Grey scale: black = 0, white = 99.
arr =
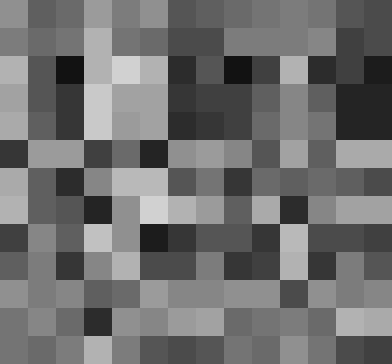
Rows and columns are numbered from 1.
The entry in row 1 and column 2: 37
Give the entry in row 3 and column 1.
69
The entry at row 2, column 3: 45
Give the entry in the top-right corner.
29
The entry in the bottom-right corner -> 25
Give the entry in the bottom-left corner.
45
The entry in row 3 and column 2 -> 33
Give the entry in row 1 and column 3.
41
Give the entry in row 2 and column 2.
41
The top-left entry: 56
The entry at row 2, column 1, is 48

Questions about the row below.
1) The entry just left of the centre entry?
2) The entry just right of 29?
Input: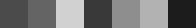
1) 81
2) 39

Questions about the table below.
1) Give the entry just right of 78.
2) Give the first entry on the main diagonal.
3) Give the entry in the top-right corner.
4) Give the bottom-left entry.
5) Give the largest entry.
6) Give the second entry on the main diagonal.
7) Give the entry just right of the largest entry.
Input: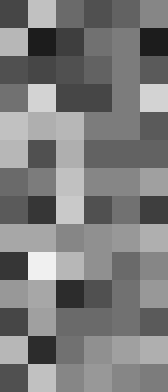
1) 31
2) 27
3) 52
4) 31
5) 93
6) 11
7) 71
